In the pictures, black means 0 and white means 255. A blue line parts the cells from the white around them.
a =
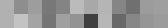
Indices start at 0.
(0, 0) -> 177
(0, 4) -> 132
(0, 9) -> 112
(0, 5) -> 187
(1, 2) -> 164
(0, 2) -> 157

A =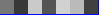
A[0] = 119
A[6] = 64
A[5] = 186
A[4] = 209

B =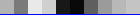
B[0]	179
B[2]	233
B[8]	184

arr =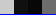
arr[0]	203
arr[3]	108

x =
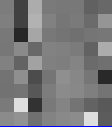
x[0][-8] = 124
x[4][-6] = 162
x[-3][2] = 87
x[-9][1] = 65
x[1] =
[127, 65, 178, 129, 118, 122, 107, 149]
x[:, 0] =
[124, 127, 120, 119, 129, 115, 114, 122, 139]
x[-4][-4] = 143
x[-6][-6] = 104
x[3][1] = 138
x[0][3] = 122
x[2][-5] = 120
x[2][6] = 117
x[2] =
[120, 38, 166, 120, 116, 112, 117, 119]
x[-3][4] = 139
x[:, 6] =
[97, 107, 117, 98, 107, 118, 127, 99, 222]
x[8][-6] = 112
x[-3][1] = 116
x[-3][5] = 136

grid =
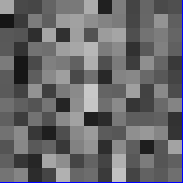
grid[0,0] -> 168
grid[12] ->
[116, 133, 44, 69, 177, 103, 109, 58, 193, 68, 98, 90, 111]
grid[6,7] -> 100
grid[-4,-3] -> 152
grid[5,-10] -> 138
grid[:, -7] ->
[172, 142, 82, 183, 175, 112, 200, 198, 31, 155, 148, 99, 109]
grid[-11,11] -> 125
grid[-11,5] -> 159
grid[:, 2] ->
[70, 124, 46, 115, 74, 94, 147, 84, 115, 55, 89, 38, 44]
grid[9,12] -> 52
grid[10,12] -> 163
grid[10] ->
[84, 136, 89, 100, 56, 130, 148, 45, 139, 94, 30, 86, 163]
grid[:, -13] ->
[168, 21, 88, 89, 123, 91, 90, 112, 96, 114, 84, 96, 116]
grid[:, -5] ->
[126, 123, 165, 139, 123, 132, 97, 139, 121, 87, 139, 176, 193]
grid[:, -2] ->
[74, 148, 125, 129, 101, 88, 138, 106, 97, 134, 86, 85, 90]
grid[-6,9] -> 53
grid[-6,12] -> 132
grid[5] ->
[91, 22, 94, 138, 159, 73, 112, 40, 132, 136, 105, 88, 68]
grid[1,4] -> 156
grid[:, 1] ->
[73, 58, 85, 51, 22, 22, 66, 96, 61, 139, 136, 54, 133]
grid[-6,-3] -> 67
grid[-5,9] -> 94
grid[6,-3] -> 66
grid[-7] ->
[90, 66, 147, 63, 122, 138, 200, 100, 97, 160, 66, 138, 76]
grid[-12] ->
[21, 58, 124, 95, 156, 161, 142, 131, 123, 70, 103, 148, 95]
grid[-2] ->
[96, 54, 38, 166, 142, 69, 99, 68, 176, 88, 124, 85, 96]
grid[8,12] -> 50

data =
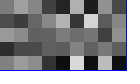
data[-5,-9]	124
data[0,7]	146
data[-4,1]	61
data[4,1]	155
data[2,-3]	118
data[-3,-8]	139
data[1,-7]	102
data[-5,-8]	160
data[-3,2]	97
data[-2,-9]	45
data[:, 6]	[29, 212, 118, 97, 15]
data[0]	[124, 160, 134, 65, 36, 176, 29, 146, 72]

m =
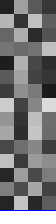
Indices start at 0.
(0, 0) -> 34
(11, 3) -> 141
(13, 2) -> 167
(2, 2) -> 42
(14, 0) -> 36
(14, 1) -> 195
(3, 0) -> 118
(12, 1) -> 157
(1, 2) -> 191
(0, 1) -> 160
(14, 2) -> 39
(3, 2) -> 115
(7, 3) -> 219
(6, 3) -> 27
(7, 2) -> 134
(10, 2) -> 135
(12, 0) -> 38
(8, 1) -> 52
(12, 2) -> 73
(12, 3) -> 125

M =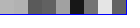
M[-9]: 182
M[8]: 99
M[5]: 23
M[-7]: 90

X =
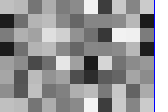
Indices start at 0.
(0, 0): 192
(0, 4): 124
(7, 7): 61
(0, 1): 185
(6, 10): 171
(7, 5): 138
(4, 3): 110
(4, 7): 214
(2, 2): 162
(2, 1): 176
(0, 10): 203
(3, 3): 187
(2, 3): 223
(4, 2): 73
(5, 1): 84
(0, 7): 61
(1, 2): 180
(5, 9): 165
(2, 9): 240
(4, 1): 140
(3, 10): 28
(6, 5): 175
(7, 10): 203
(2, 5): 146
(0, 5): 139
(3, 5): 102
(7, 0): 192

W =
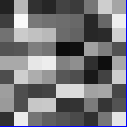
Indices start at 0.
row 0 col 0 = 34
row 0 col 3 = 38
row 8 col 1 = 236
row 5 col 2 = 173
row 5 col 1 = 206
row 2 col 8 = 207
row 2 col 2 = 193
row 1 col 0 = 62
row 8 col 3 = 95
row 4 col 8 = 168
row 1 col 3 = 113
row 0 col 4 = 67
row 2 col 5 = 99
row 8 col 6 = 48
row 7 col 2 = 199
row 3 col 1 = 86
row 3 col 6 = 161
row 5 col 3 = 152
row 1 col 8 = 238
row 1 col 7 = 103
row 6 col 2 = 64
